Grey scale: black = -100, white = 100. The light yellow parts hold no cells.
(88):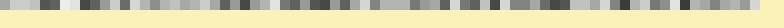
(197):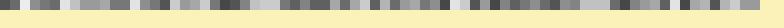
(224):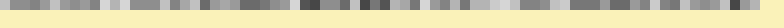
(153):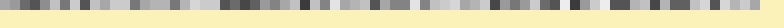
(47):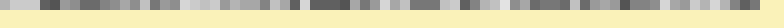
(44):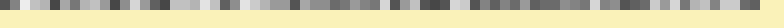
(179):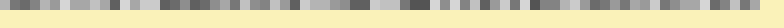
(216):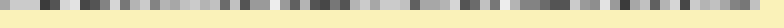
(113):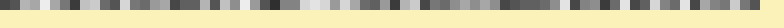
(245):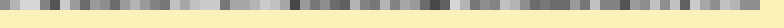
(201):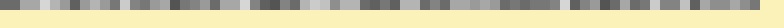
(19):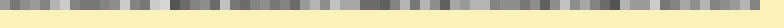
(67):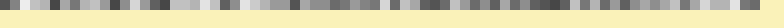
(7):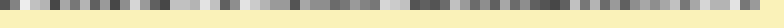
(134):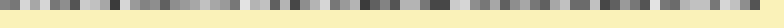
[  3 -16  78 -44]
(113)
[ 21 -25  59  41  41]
(179)
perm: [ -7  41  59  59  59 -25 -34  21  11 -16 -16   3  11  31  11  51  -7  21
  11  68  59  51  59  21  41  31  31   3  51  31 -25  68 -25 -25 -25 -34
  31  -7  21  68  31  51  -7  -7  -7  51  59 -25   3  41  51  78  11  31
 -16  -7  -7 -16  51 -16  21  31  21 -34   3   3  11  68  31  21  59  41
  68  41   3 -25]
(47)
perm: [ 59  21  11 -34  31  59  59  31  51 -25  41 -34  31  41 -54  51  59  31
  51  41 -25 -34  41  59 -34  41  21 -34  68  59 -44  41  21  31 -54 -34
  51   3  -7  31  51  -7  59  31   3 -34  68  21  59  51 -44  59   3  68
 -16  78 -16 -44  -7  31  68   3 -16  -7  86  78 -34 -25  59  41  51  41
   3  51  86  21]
(153)
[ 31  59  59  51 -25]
(216)
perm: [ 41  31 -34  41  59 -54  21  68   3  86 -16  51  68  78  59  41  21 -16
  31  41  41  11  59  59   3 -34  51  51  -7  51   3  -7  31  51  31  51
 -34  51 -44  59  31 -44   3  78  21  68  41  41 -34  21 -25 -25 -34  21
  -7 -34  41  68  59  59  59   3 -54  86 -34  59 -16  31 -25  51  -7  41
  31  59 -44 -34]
(216)
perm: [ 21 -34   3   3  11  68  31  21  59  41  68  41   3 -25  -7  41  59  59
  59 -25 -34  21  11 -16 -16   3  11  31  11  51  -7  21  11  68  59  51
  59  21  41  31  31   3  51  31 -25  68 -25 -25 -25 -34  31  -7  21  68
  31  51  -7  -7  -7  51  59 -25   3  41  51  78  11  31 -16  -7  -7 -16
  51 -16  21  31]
(47)

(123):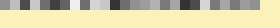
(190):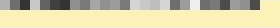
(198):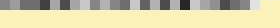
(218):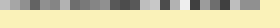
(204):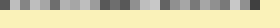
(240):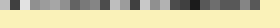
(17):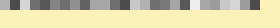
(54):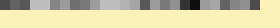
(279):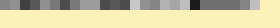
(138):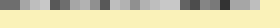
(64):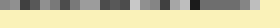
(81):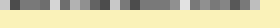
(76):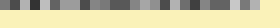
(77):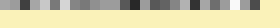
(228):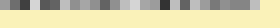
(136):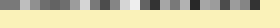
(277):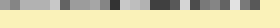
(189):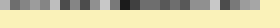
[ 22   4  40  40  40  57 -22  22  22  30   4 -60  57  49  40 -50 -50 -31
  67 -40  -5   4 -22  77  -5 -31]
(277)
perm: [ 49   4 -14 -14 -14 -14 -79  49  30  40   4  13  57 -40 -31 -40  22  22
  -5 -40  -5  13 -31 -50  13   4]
(279)
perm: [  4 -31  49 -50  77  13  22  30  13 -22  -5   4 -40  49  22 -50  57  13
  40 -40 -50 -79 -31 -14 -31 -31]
(240)
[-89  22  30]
(54)
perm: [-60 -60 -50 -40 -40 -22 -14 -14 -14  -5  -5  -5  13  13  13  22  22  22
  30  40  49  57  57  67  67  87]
(190)

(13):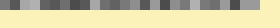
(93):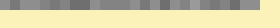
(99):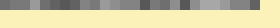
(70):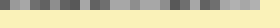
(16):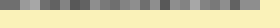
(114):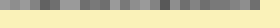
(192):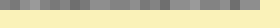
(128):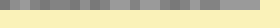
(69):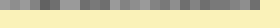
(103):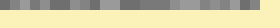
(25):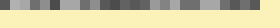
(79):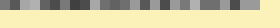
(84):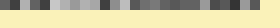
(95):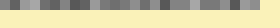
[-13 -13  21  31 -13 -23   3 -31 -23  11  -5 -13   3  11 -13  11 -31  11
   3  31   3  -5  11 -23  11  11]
(16)
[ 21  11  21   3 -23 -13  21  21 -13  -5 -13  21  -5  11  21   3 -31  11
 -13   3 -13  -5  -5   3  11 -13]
(114)
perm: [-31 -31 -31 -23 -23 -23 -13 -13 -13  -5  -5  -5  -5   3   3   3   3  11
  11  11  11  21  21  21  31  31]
(95)
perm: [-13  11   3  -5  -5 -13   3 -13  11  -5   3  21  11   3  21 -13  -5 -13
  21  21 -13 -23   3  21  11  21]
(69)
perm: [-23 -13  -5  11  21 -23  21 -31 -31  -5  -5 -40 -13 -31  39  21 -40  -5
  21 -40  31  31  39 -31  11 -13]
(13)
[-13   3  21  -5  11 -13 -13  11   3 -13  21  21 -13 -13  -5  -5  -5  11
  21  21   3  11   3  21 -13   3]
(103)

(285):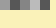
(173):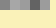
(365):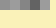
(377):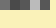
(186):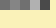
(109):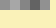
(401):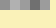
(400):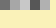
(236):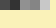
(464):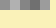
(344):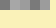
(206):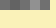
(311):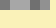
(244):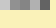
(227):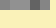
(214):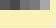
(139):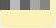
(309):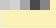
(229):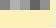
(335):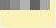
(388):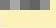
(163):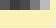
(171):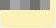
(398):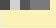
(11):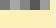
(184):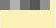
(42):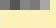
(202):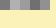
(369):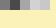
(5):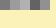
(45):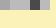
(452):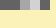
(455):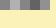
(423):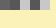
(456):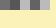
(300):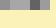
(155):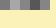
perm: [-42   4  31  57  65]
(309)
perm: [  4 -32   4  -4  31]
(155)

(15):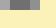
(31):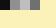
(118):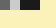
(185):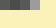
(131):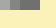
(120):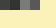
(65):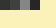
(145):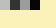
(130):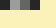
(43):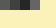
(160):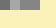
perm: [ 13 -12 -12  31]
(15)
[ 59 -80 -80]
(118)

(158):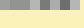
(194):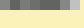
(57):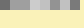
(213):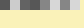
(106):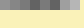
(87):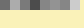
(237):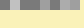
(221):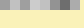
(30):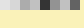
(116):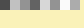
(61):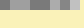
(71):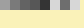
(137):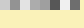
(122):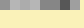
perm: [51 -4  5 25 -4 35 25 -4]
(61)
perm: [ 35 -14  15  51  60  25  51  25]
(221)
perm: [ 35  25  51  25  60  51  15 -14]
(221)
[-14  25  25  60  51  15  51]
(57)

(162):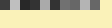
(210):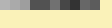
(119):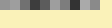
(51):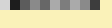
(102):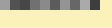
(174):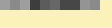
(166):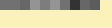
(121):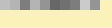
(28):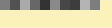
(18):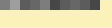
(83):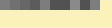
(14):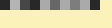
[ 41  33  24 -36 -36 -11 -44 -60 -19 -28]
(210)
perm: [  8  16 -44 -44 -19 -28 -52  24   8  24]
(174)
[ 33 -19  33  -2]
(14)

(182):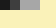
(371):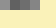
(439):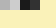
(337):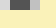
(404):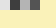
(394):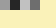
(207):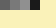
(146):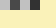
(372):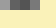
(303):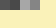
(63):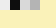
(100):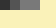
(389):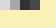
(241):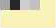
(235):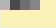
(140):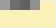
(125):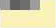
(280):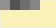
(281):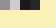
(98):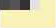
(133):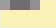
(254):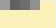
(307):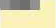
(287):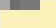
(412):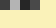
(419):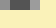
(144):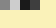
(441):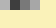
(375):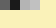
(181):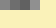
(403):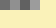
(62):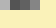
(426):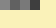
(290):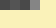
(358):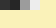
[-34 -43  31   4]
(303)
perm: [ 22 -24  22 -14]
(125)

